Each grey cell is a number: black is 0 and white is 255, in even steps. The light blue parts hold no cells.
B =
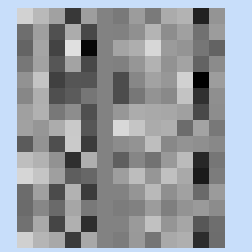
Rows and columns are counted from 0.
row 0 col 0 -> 210
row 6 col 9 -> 167
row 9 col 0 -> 190
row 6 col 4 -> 79
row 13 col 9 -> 149
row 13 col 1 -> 169
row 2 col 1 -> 165
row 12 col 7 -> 129
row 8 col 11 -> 143
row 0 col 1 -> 185
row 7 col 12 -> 120
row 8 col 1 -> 147
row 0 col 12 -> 148
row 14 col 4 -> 168
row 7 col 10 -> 108
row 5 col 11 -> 48
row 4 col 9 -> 151
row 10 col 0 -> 214
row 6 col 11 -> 73
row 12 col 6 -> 124
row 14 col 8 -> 117
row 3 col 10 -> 163
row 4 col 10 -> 209
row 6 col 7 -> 172
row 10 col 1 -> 197
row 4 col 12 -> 157
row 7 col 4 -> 86
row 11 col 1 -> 160
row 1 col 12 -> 156
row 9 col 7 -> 134
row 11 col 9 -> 143
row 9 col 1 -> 178
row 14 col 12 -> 109
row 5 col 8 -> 147
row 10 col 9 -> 192
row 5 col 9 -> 137

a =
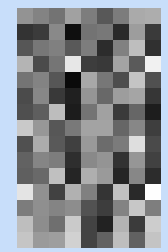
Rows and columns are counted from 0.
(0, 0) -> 147
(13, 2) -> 111
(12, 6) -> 131
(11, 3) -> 177
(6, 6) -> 58
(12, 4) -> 82
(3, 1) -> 75
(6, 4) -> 116
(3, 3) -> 231
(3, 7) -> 90
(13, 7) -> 59
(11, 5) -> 52
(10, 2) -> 192
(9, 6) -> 50
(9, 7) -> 150
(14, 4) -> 67
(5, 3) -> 32
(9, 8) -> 65
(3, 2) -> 117
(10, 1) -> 105
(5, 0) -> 75
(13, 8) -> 205
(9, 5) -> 148
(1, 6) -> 42
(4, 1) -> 131
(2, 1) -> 119
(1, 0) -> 51
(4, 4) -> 168
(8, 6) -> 123
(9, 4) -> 137
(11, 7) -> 41
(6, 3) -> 28
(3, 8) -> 241

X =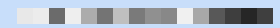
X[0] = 232
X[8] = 144
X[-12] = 172
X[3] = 238
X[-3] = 62
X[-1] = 63

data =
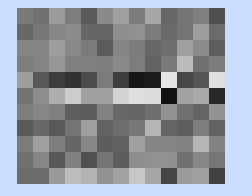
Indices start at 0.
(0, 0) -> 122
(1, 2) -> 134
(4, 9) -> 230
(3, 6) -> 138
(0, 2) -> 155
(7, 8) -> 181
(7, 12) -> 98
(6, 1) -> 134
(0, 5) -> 138
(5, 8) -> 221
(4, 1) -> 88
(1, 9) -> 106
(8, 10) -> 131
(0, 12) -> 79
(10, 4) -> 179
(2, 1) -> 133
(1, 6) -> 141
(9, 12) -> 118
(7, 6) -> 109
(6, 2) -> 128
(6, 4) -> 93
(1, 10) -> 117
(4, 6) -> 61
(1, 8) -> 124
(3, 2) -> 150
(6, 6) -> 104
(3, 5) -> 126
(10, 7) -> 199
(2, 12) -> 94
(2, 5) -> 91
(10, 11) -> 159
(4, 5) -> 123
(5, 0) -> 114
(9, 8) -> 145
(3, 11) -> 112
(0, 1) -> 113

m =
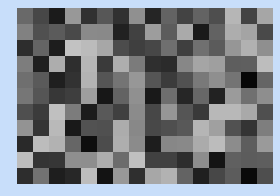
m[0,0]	105
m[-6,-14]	55
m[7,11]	181
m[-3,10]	137
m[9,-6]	45
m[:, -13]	[152, 73, 194, 46, 50, 62, 124, 25, 102, 143, 39]
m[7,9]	79
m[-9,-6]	63
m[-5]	[79, 59, 192, 124, 28, 89, 64, 139, 71, 150, 85, 57, 184, 184, 169, 79]
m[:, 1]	[71, 80, 100, 31, 90, 85, 59, 52, 188, 52, 114]
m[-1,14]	10
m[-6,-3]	155
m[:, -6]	[67, 170, 63, 135, 81, 38, 85, 88, 137, 45, 99]
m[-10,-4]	98
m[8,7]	139
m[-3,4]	14
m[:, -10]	[49, 33, 76, 174, 116, 99, 64, 172, 174, 108, 152]
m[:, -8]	[37, 157, 71, 47, 85, 25, 71, 72, 29, 65, 167]
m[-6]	[118, 85, 55, 62, 158, 23, 99, 144, 25, 110, 38, 103, 34, 155, 112, 142]
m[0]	[105, 71, 27, 152, 49, 87, 49, 144, 37, 99, 67, 99, 78, 182, 67, 166]
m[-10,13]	173
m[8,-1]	154
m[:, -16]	[105, 129, 45, 125, 111, 118, 79, 147, 41, 189, 45]
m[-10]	[129, 80, 91, 73, 138, 137, 33, 65, 157, 92, 170, 26, 98, 173, 164, 73]
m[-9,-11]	167
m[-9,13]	150
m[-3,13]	140

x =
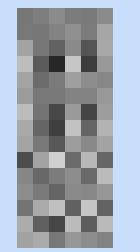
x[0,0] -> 119
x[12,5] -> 99
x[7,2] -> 63
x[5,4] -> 130
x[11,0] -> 141
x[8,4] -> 137
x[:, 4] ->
[122, 124, 85, 60, 141, 130, 69, 101, 137, 183, 105, 136, 197, 93, 141]
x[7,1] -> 101
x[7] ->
[169, 101, 63, 194, 101, 179]
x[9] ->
[77, 163, 208, 107, 183, 102]
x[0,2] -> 139
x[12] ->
[116, 170, 192, 97, 197, 99]
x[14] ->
[162, 170, 120, 151, 141, 131]
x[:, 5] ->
[139, 166, 168, 153, 135, 153, 157, 179, 163, 102, 187, 151, 99, 185, 131]
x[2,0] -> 163
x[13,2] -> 70
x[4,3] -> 159
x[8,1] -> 120
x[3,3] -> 198
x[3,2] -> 39
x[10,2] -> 124
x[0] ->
[119, 126, 139, 124, 122, 139]
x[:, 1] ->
[126, 119, 119, 90, 108, 120, 115, 101, 120, 163, 104, 122, 170, 95, 170]

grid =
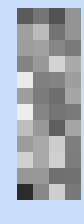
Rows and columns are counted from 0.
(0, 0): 91
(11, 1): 136
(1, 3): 148
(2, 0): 157
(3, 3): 169
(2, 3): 121
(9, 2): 207
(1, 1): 187
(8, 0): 156
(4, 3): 158
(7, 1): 152
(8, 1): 168
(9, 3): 124
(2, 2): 134
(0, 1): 117
